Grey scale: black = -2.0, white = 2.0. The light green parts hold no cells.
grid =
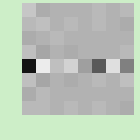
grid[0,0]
1.1
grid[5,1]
0.6
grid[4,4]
0.5
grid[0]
[1.1, 0.7, 0.8, 0.8, 0.8, 0.9, 0.8, 0.9]
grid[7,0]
0.9
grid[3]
[1.0, 0.6, 0.8, 0.7, 0.8, 0.8, 0.8, 0.9]
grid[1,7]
0.7
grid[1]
[0.9, 1.0, 0.8, 0.9, 0.8, 0.9, 0.8, 0.7]
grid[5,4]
0.8
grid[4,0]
-1.7
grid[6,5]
0.8
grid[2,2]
0.9
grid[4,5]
-0.6
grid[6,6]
0.8
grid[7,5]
0.9

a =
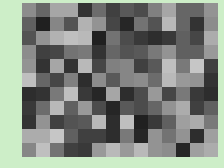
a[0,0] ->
0.2
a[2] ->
[-0.7, 0.3, 0.8, 1.0, 0.9, -1.5, -0.2, -0.8, -1.1, -1.3, -1.1, -0.5, -0.9, 0.7]
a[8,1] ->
0.3
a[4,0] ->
0.3
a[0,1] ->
-0.4
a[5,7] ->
0.1
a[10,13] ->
0.7
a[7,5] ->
-0.8
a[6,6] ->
0.6
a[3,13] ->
0.4
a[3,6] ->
-0.4
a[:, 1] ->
[-0.4, -1.5, 0.3, -1.0, -1.2, -0.4, -1.2, -0.3, 0.3, 0.7, 1.0]
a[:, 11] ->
[-0.4, -0.4, -0.5, -0.5, -0.1, 0.4, -0.1, 0.7, 0.5, 0.3, -1.4]
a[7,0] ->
-1.1
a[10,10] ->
0.2
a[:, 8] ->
[-0.8, -0.2, -1.1, -0.6, -1.0, 0.2, -0.8, -0.8, -1.5, -1.4, 0.9]
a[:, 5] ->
[-0.3, 0.3, -1.5, -1.2, -0.9, 0.2, -1.4, -0.8, 0.9, -1.0, 0.4]
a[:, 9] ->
[0.0, -0.7, -1.3, -0.1, -0.6, -0.3, 0.4, -0.4, -1.1, 0.3, 0.3]
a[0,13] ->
0.3
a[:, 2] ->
[0.6, 0.1, 0.8, -0.9, 0.6, -0.9, -0.1, 0.9, -1.0, 1.1, -0.2]
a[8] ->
[-1.2, 0.3, -1.0, -0.7, -0.6, 0.9, -1.3, 1.0, -1.5, -1.1, -0.5, 0.5, 0.7, -0.1]
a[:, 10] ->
[0.6, 0.9, -1.1, 0.3, 1.0, 0.9, -0.9, 0.3, -0.5, -0.2, 0.2]
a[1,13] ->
0.2
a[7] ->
[-1.1, -0.3, 0.9, -0.5, 0.4, -0.8, -1.4, -0.6, -0.8, -0.4, 0.3, 0.7, -1.0, -0.5]
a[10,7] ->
0.4
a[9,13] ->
0.5
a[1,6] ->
-0.9
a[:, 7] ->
[-0.6, -1.4, -0.8, -0.7, 0.1, 0.1, -1.3, -0.6, 1.0, -0.1, 0.4]

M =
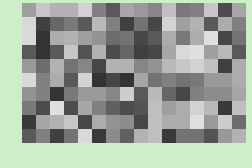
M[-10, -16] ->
0.5
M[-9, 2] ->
-0.4
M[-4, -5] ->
-0.9
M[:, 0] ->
[0.5, 1.4, 1.4, -0.6, 0.4, 1.4, 0.3, -0.1, -1.1, -0.6]
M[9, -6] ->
-1.1
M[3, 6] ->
-0.8
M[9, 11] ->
-0.2
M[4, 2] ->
0.8
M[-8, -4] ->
0.7
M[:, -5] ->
[-0.1, 0.5, -0.1, 1.4, 1.1, -0.2, -0.9, 0.7, 0.7, -0.2]
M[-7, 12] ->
1.5
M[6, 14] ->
0.2
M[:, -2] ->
[-0.8, 0.7, -0.9, 0.9, -1.0, 0.4, 0.2, -1.1, 1.2, 0.4]
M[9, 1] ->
0.0
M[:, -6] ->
[1.0, 1.3, 0.7, 0.6, 0.9, 0.0, -0.4, 0.5, 0.7, -1.1]
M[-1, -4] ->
-0.2
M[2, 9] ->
-0.6
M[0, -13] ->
0.8
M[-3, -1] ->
1.0
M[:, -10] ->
[-0.6, 0.0, -0.3, -0.8, 0.8, -0.9, 0.1, -0.5, 0.3, 0.2]
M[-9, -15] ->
-1.0
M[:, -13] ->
[0.8, -0.1, 0.8, 1.1, -0.2, -0.6, -0.1, -0.8, 1.1, -0.2]
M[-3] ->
[-0.1, -0.8, 1.5, -0.8, 0.6, 0.0, -0.5, -0.8, -0.7, 1.0, 0.5, 0.7, 1.3, 0.9, -1.1, 1.0]
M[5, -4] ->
-0.1
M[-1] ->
[-0.6, 0.0, -1.0, -0.2, 1.4, -1.1, 0.2, -0.5, 0.8, 1.0, -1.1, -0.2, -0.2, -0.7, 0.4, 0.8]
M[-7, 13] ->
0.5
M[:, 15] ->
[0.6, 0.0, -0.2, -0.6, 0.7, 0.7, 0.6, 1.0, -0.3, 0.8]
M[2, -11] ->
0.3
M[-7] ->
[-0.6, -1.2, -0.6, 1.1, -0.7, 0.8, -0.8, -0.4, -1.0, -0.9, 0.6, 1.4, 1.5, 0.5, 0.9, -0.6]
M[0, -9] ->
0.6
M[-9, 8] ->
-0.2
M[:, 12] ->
[0.0, 0.8, 0.7, 1.5, 1.3, -0.1, 0.0, 1.3, 1.5, -0.2]

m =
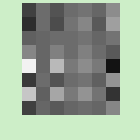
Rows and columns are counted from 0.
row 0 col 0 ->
-1.0
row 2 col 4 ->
-0.2
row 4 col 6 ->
-1.7
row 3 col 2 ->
0.0
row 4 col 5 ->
-0.1
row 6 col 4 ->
0.3
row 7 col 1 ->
-0.4
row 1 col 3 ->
-0.2
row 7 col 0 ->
-1.0
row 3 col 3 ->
-0.3
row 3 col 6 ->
-0.6
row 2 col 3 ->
-0.3
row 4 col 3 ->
-0.1
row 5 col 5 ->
-0.5
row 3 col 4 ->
0.0
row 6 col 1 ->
-0.5
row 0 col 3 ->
-0.3
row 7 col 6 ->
0.1
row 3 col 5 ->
-0.3

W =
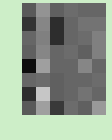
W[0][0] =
-0.6
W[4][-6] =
-1.8
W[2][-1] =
0.0
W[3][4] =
-0.5
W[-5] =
[-0.5, 0.1, -0.4, -0.3, -0.5, 0.0]
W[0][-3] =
-0.3
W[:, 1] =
[0.3, 0.1, 0.0, 0.1, 0.5, -0.3, 1.1, 0.5]
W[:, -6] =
[-0.6, -1.2, -0.4, -0.5, -1.8, -0.4, -1.3, -0.6]
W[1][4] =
-0.2
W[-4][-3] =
-0.4
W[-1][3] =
-0.3

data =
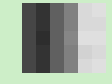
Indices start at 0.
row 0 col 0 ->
-0.9
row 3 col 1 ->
-1.2
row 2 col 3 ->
0.1
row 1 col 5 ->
1.4
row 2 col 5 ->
1.5
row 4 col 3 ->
0.0
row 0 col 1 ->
-1.2
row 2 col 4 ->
1.5
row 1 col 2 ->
-0.5
